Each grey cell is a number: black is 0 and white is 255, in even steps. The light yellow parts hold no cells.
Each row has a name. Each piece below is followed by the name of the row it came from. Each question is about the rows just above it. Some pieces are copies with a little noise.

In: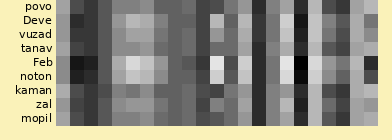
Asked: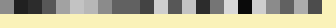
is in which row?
noton
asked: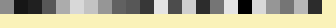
Feb
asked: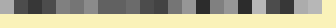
kaman
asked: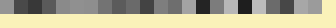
zal
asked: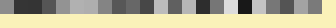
Deve
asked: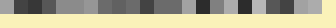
tanav

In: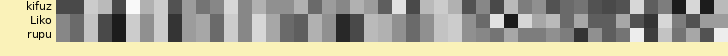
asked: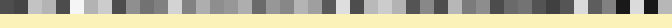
kifuz
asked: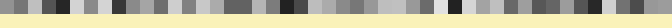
Liko

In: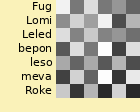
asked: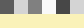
bepon
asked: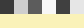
meva
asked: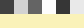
meva
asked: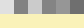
Leled

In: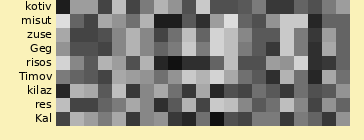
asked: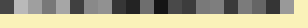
Kal
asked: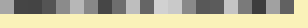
zuse
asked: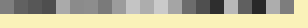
Timov
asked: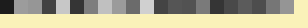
kotiv
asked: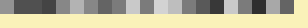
Geg

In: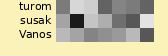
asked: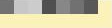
turom
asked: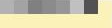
Vanos

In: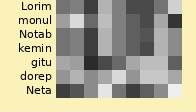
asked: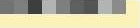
Notab
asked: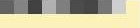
Lorim
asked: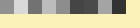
monul

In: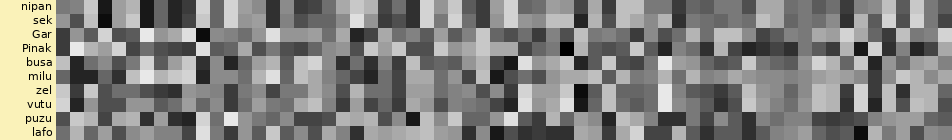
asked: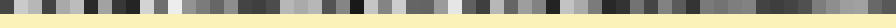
puzu
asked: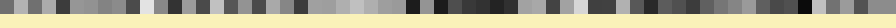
lafo
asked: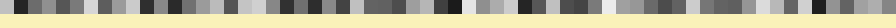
busa
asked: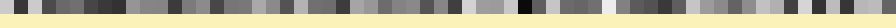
zel
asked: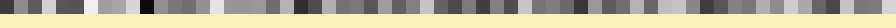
Gar

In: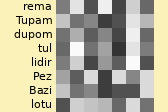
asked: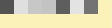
lotu
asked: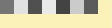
rema
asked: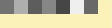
dupom

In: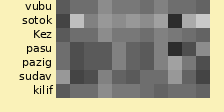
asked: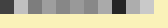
sotok
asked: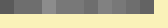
Kez
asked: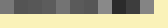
pasu

